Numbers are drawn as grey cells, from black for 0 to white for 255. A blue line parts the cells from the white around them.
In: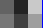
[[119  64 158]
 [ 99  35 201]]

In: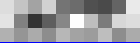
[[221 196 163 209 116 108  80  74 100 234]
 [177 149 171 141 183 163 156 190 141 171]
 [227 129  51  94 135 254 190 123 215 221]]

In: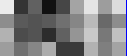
[[157 112 134 172  58  58 178 127 164]
 [141  90  83  90 112 134 186 105 141]
 [178  76  83  44  97 149 201 120 193]
 [235  52  97  17  70 164 228 157 220]]

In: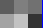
[[163 194  51]
 [ 93 127 113]]

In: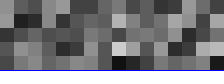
[[ 85 144 129  93  44  60 144  85 204 159  85 152  44  60 172 185]
 [ 72 121 136 101 114 136 129  85  17  38  66 121 101 114 129  25]
 [144  93  78 136 152  66  66 101 121  72  93  52  60 152 108  66]
 [ 52  78 101  78  85  78 121 108  72 114 121 108 144  44  72 114]
 [152  32  44 136  52  85 101  93 179 129  93 114 166 144  66 166]]

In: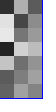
[[ 35 209 188]
 [ 48 176  91]
 [ 98 161 132]
 [ 91 126 161]
 [232 118 154]
 [196 111 147]
 [225  70 140]]

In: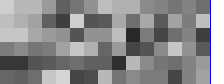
[[198 198 168 154 146  84 146 146 190  40 124  69 110 131  63]
 [206 184 184 154  96 117 146 190 176 176 138 131 117 131 110]
 [190 176 162  96  63 206  84  90 168 110 168  90 162 124 190]
 [124 138 117 124 162 198 176 102 154  69  84 138 198 146  90]
 [102  96 110 198 212  69  76 184 117 138 124 124  69 131 162]
 [ 55  55  84  90 102 110  96  96  47 184 138 117 110 131 154]]

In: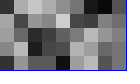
[[135 185  29  70  76 179 158 104 117]
 [ 50 173 198 173 142 117  23   9  84]
 [ 50 150  90  90  16 158 185  84 117]
 [158 104  42  63  97 123 185 150 129]
 [166  70 150 135 206  70  63 129 110]]
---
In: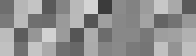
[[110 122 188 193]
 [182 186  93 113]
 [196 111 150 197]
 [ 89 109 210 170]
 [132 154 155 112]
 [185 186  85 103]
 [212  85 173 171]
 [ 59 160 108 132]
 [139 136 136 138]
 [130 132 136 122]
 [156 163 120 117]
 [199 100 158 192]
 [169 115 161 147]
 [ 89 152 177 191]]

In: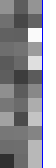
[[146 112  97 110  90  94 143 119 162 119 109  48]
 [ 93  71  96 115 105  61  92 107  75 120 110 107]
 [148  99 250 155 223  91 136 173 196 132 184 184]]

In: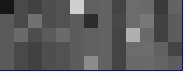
[[ 23  90  90  90  90]
 [ 73  73 106  73  73]
 [ 65 113  77  65  65]
 [ 78  78  92  78  78]
 [ 82  82 106  82  82]
 [207  92  92  92  92]
 [ 96  44  96  96 139]
 [ 98  98  98  98  98]
 [ 68  72  68  68  68]
 [108 108 176 108 105]
 [106 120 106 109 106]
 [ 58  65  65  97 100]
 [ 99  92  92  68  92]]

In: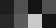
[[ 30  40]
 [ 80  92]
 [ 19 201]
 [ 80  21]]

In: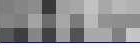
[[127 133  87]
 [134 126  62]
 [140 163 134]
 [ 57 108  65]
 [160 166 155]
 [167 123  82]
 [193 185 169]
 [168 146 169]
 [184 142 128]
 [177 141 197]]

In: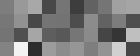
[[125 119 116 131]
 [153 145  79 242]
 [168  72 166  44]
 [ 72 116  94 156]
 [117 115  88 140]
 [ 61  77 118 150]
 [ 98 140 138 126]
 [117  98  69 147]
 [161 125  53 208]
 [165  78 191  70]]

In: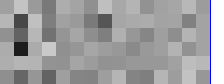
[[160 182 145 172 174 143]
 [195  71  99  28 181 102]
 [154 192 183 171 180 150]
 [121 126 114 201 147  99]
 [173 161 149 144 146 159]
 [164 154 166 150 165 133]
 [144 122 142 166 156 131]
 [191  86 127 157 146 158]
 [168 166 176 152 147 181]
 [180 170 151 138 152 132]
 [146 172 134 153 152 127]
 [162 163 159 159 152 181]
 [166 164 142 179 161 157]
 [184 129 180 146 189 194]
 [156 163 163 163 184 151]]
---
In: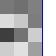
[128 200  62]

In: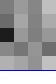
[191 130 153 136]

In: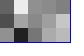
[128 159 118]

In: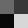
[56  9]

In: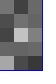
[105 113  68]

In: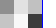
[193 248]
